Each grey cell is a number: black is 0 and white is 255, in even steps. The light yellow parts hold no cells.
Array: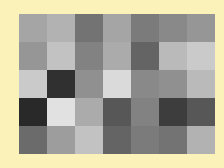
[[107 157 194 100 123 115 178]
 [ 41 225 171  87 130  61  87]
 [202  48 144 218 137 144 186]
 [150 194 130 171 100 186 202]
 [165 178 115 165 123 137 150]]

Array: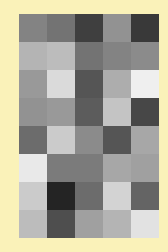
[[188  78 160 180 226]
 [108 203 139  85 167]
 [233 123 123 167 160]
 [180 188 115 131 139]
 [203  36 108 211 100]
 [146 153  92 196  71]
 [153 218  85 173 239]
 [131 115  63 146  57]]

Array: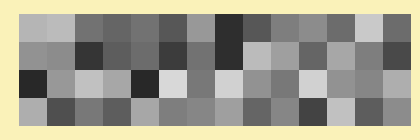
[[ 40 152 193 167  40 216 120 209 146 120 209 146 134 174]
 [174  79 120  93 167 126 134 159 101 134  67 193  93 140]
 [181 187 114 101 114  87 152  46  87 126 140 108 201 108]
 [146 140  53  93 108  60 114  46 187 159 101 167 126  73]]

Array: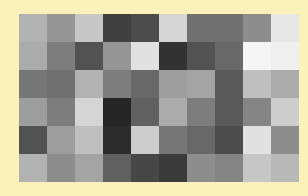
[[157 125 213  37  96 171 125  90 133 205]
 [178 149 198  64  76 213 112 112 141 231]
 [ 82 157 191  44 205 118 104  76 225 141]
 [118 112 178 125 104 157 164  90 191 171]
 [178 141 164  96  70  58 141 133 198 184]
 [171 125  82 149 225  50  82 104 245 239]]

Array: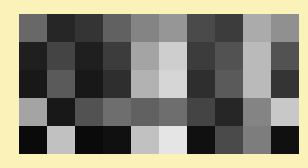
[[164  24  82 110  97 110  68  38 132 200]
 [104  38  52  97 132 150  74  60 171 144]
 [ 31  68  31  60 164 206  60  82 186  82]
 [ 24  90  24  46 178 214  46  90 186  52]
 [ 10 193  10  16 193 229  16  74 125  16]]

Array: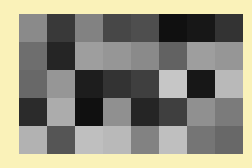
[[178  85 191 185 130 191 117 104]
 [110  37 158 150 138  98 158 150]
 [138  57 130  71  78  16  23  51]
 [104 150  29  51  63 198  23 185]
 [ 43 172  16 144  37  63 144 123]]

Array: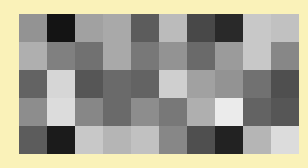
[[ 92  27 200 181 193 135  79  34 181 220]
 [147  20 161 169  92 187  72  41 200 193]
 [141 220 135 106 141 120 175 235  99  86]
 [175 128 113 169 120 147 106 155 200 135]
 [ 99 214  86 106  99 207 161 147 113  79]]

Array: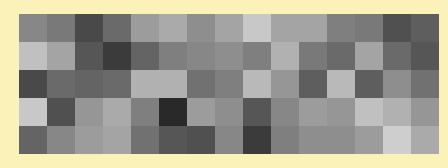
[[100 135 156 164 113  86  80 135  59 127 142 142 156 206 170]
 [200  80 150 170 127  41 156 142  86 135 156 150 192 177 150]
 [ 73 106 100 106 177 177 113 127 185 150  94 185  94 142 113]
 [192 164  86  59 100 127 135 142 127 177 121 106 164 106  86]
 [135 121  73 106 156 170 142 164 200 164 164 127 121  80  94]]

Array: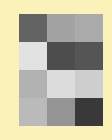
[[178 220 206]
 [ 99 163 170]
 [226  77  85]
 [186 148  57]]
